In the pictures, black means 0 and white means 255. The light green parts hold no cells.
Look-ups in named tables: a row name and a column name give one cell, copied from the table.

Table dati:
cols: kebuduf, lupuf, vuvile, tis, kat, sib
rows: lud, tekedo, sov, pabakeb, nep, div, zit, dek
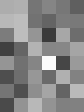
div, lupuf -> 110
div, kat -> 176
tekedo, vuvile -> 114
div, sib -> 130
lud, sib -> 95
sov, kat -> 167

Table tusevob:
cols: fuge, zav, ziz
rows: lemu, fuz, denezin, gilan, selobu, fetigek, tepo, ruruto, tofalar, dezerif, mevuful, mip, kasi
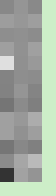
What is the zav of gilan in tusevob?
145
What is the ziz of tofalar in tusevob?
172
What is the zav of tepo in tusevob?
149
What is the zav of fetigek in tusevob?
142
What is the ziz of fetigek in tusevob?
140
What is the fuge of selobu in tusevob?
223
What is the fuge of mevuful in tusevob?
118
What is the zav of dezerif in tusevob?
145
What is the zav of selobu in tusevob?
144
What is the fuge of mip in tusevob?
139
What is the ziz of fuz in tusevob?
158
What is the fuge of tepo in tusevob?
130
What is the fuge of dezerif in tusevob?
160
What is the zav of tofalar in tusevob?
152
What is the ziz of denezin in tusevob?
140
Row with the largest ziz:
mip

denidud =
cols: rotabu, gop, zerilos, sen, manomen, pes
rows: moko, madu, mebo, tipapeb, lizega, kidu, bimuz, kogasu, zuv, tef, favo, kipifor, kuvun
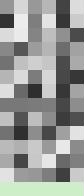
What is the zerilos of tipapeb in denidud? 156
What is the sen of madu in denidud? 228
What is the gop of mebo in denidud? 234
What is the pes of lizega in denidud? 170
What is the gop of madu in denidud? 236
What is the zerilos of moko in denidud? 152
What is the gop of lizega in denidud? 192
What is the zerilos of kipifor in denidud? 199
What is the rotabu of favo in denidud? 186
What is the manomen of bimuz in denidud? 55
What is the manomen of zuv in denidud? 60
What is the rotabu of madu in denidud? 51
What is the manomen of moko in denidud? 67
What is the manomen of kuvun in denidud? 63
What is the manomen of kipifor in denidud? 105
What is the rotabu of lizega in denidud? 114
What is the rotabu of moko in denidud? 150

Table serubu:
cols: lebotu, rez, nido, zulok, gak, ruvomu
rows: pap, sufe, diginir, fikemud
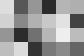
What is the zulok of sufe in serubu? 200
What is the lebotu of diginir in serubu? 149
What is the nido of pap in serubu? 150
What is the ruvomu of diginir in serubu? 188
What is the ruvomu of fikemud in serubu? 101
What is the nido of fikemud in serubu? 50
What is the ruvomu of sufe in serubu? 66
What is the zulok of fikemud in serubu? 121
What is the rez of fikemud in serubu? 219
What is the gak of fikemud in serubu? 138
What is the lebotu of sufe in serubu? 210
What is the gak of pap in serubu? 181
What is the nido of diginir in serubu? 113
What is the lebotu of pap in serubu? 221
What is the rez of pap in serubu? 87
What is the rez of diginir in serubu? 44
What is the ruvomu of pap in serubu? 175
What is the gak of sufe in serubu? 226

